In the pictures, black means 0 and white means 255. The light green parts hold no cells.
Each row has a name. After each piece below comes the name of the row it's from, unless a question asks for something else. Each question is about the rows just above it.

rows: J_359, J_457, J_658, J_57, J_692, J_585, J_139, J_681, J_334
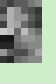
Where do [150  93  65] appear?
J_658
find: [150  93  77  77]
J_681

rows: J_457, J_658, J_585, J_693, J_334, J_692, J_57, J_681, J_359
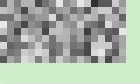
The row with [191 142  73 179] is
J_334
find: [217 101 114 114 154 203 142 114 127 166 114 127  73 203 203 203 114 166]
J_57
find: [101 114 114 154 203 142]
J_57
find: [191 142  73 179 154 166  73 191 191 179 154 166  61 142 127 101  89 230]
J_334
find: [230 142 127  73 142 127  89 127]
J_693
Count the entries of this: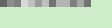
13

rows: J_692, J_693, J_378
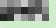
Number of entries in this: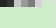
6
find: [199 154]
J_378
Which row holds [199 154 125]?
J_378
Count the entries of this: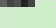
5
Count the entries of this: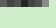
7

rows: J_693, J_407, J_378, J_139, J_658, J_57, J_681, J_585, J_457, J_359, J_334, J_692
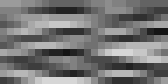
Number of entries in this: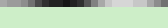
24
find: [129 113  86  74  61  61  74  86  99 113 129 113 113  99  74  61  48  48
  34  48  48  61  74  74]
J_359

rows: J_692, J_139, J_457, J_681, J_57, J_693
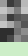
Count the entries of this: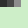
3
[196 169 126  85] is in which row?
J_681
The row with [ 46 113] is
J_57

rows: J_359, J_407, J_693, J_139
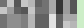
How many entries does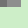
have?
3
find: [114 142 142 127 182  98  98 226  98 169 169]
J_693
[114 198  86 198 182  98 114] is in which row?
J_359
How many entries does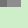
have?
3

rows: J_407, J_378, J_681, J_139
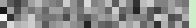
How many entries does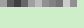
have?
11
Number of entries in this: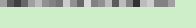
25
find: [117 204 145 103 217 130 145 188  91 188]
J_407
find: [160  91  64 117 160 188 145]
J_378

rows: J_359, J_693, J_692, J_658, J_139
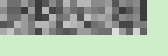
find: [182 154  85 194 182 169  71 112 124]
J_658
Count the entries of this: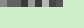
9

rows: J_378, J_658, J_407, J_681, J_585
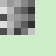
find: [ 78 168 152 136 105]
J_407

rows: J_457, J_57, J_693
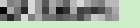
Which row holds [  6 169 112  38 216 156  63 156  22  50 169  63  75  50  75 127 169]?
J_57
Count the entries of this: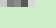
5

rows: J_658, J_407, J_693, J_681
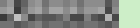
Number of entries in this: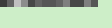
14
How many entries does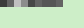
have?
9

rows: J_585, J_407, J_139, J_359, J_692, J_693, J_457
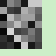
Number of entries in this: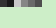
6
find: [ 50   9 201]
J_457
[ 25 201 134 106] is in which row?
J_693
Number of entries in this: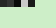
5

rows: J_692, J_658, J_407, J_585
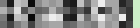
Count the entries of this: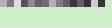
15
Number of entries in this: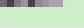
9
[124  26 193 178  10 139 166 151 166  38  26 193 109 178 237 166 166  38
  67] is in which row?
J_692
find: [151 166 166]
J_585
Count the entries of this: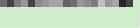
19
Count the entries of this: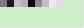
9

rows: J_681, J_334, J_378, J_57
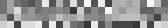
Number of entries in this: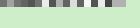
18
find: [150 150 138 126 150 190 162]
J_378
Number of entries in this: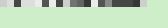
21
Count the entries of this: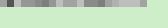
21
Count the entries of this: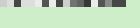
18
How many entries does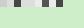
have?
9

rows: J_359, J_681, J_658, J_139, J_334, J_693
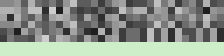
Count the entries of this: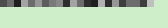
22
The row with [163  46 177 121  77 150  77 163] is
J_693
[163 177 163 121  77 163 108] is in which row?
J_658

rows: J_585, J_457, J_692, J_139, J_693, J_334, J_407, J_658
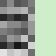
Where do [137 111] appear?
J_139
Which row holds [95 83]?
J_693
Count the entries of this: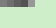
5
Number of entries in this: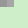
2
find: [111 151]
J_139

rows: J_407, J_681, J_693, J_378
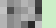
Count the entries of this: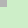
1
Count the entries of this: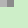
2

